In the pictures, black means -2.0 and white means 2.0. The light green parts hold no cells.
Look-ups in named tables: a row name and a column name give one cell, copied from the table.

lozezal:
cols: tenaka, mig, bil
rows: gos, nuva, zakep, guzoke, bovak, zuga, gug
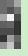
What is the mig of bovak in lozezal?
-0.8
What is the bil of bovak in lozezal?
-1.2
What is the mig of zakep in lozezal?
1.8
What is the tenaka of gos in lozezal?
-0.3
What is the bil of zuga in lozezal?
-0.4
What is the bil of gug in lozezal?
-0.7
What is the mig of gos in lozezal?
-0.2
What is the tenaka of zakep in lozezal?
0.6
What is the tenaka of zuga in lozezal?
-1.2
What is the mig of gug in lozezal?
1.1
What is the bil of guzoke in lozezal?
-1.2
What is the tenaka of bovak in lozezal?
-0.8

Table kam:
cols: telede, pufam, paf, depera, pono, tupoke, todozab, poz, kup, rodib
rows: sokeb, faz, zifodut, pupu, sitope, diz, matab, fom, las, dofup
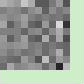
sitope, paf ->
0.0
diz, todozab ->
0.7
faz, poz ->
0.2
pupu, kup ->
1.4
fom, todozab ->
-0.3
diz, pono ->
-0.4
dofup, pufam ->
0.6
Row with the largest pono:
sokeb

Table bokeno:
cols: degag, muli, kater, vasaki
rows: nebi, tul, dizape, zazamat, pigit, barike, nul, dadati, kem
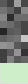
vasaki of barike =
1.1
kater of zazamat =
-0.6
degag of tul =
-0.2
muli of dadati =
-0.6
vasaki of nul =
-0.8
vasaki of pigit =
-0.9
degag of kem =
-1.0
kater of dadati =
0.3
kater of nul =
-0.6
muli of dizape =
-1.3
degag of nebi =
-0.6
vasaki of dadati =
-1.2
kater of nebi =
0.5

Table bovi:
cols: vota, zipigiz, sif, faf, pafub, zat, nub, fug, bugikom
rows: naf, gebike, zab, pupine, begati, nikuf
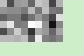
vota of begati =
-0.8
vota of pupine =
1.0
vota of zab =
-0.5
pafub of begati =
-1.2
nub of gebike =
1.0
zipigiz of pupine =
1.6
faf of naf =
0.5
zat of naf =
1.1
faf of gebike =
-0.1
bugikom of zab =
1.5
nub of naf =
0.9
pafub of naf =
-0.4
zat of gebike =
-0.1
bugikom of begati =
0.6
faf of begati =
0.2
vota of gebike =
0.3
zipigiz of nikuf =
0.9
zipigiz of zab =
-0.1
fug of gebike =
-0.1
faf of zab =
-0.7
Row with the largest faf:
nikuf

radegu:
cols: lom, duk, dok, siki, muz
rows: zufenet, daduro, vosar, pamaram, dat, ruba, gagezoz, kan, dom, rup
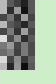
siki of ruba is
-1.3
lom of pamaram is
0.9
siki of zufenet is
-1.5
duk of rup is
-1.4
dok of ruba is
0.2
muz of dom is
-0.5
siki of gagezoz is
-0.1
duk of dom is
-0.9
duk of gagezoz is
0.4
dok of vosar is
-1.2

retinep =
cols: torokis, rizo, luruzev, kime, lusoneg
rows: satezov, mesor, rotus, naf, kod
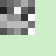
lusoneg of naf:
-0.2
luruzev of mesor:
1.8
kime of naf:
1.0
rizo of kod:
-0.1
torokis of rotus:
0.9
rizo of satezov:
-0.3
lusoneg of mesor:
-0.9
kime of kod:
-0.5
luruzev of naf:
0.9
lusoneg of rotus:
2.0
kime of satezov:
0.7
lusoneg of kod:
1.9
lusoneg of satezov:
-0.1
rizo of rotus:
0.2
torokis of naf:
0.6

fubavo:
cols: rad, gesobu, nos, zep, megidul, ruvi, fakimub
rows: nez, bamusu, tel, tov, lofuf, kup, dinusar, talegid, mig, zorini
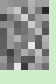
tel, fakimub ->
0.6
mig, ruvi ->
0.7
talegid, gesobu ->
-1.0
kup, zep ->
0.0
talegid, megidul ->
0.2
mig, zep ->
-0.6
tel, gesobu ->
-0.1
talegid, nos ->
-0.1
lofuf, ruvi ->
0.9
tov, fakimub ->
-0.4
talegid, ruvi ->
1.0
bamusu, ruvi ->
-0.1
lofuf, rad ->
-0.6
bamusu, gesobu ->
0.7
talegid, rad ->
-0.4
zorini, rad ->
0.1
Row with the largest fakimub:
kup

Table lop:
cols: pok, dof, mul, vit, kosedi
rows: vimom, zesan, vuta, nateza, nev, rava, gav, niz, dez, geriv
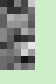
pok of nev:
0.1
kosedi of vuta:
-0.4
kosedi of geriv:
0.0
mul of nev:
-0.7
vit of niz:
1.3
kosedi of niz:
0.4
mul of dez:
-0.7
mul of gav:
0.4
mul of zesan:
-1.2
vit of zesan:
-0.8
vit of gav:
0.9
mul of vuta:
0.5
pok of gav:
-1.1
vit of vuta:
0.6
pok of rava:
0.1
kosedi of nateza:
-0.6
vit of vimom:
-0.9
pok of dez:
-0.3
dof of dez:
-0.4

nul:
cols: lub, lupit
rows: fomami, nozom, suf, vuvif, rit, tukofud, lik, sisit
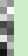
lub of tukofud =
1.6
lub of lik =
-1.1
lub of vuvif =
-0.9
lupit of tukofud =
0.3
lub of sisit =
-1.7
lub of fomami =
0.8
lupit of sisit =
0.1
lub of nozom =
0.2
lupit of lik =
1.0
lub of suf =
1.4
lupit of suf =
0.7
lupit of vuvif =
-0.5
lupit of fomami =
0.3
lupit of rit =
-0.8
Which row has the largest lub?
tukofud

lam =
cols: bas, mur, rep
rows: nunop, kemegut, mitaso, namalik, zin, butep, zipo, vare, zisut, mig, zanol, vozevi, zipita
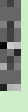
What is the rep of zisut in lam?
-0.3
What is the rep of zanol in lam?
-0.4
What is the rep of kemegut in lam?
-0.4
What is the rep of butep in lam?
-0.3
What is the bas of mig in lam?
0.7
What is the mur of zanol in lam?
-0.4

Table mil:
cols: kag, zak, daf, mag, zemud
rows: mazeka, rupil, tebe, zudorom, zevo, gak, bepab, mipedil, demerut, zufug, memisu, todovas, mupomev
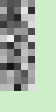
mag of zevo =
0.4
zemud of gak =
1.5
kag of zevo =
0.3
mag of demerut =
0.8
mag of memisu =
-0.7
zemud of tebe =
1.2
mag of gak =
-0.3
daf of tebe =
-1.4
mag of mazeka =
0.8
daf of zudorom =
-0.6
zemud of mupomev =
1.5
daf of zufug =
-1.0
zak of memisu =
0.9
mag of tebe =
1.1
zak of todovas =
0.6
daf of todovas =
-0.1
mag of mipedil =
1.0
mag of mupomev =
0.5
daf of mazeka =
-0.6
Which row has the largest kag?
gak

